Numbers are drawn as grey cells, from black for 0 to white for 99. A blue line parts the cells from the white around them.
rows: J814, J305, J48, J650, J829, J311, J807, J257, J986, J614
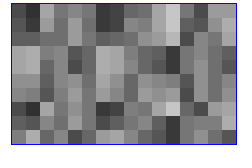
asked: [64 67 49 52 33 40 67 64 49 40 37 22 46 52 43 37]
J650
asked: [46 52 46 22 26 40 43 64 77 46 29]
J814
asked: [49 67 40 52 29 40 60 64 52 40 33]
J614
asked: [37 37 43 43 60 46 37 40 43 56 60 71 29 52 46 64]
J48
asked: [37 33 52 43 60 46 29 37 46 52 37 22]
J986

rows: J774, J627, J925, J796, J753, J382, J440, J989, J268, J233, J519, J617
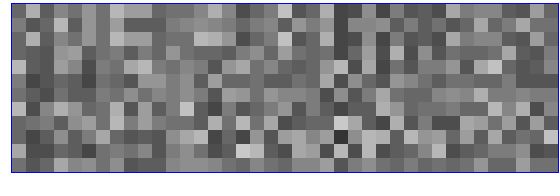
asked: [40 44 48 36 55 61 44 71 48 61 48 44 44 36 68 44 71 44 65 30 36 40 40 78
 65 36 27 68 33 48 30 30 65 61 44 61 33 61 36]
J268
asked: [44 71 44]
J268
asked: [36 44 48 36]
J796
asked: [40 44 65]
J796
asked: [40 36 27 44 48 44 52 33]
J519
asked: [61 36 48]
J989
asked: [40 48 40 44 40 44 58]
J617

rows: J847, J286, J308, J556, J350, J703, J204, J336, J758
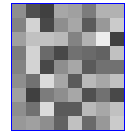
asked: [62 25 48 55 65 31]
J204
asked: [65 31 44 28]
J204

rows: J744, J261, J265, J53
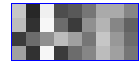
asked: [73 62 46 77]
J265
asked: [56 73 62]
J265
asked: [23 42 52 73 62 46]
J53
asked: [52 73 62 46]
J53

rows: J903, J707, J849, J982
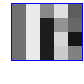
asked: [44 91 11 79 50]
J982
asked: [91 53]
J903

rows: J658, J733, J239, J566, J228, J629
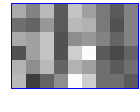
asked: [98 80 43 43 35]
J629
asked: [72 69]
J733
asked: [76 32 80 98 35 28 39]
J566
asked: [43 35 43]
J228
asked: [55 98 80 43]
J629
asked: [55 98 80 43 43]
J629

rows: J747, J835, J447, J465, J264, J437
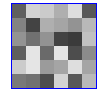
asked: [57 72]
J835
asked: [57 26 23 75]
J447

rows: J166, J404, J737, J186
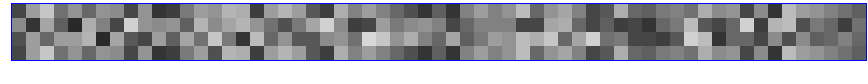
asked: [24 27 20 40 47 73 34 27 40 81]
J404
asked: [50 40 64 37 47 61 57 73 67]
J737
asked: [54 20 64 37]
J404
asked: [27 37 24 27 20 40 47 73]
J404

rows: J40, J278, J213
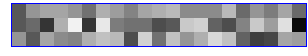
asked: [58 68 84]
J213
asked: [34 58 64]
J40
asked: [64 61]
J213

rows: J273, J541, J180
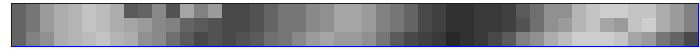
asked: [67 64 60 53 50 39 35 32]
J541
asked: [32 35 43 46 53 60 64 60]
J180
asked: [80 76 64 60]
J180
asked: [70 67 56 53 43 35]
J180
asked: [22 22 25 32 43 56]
J541
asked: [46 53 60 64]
J180
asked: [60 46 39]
J180

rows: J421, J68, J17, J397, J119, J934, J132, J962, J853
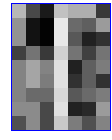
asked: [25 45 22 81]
J397
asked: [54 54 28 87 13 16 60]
J962
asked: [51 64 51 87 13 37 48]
J119
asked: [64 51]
J119
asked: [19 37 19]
J934

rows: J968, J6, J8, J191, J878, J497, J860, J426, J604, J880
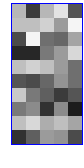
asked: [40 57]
J497
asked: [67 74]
J604
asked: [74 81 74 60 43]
J878
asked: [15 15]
J191
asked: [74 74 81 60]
J6
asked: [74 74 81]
J6
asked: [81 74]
J878

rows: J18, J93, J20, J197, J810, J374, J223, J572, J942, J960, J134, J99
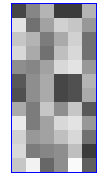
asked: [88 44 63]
J93
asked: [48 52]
J134

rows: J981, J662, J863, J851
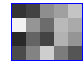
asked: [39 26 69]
J863
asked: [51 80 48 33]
J851
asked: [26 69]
J863
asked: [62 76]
J981

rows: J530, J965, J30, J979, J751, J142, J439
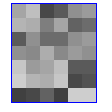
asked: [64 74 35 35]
J751
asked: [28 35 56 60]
J530
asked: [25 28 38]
J439

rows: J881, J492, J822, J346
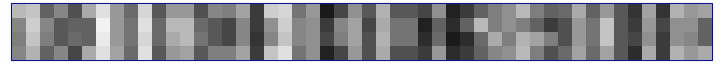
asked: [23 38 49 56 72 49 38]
J881
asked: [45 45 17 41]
J822
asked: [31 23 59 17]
J346
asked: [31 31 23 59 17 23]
J346
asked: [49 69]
J822

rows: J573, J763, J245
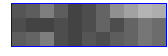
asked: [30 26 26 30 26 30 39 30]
J763
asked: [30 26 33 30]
J245
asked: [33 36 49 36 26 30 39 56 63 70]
J573

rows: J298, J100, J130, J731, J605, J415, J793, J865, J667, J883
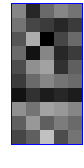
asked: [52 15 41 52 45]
J298
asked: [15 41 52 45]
J298
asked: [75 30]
J883
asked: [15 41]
J298
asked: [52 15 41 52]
J298

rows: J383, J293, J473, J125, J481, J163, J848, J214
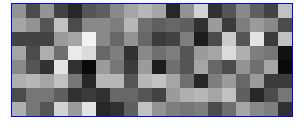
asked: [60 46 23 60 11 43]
J481
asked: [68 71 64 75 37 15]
J848
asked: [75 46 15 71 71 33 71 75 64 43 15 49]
J163
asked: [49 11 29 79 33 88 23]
J473

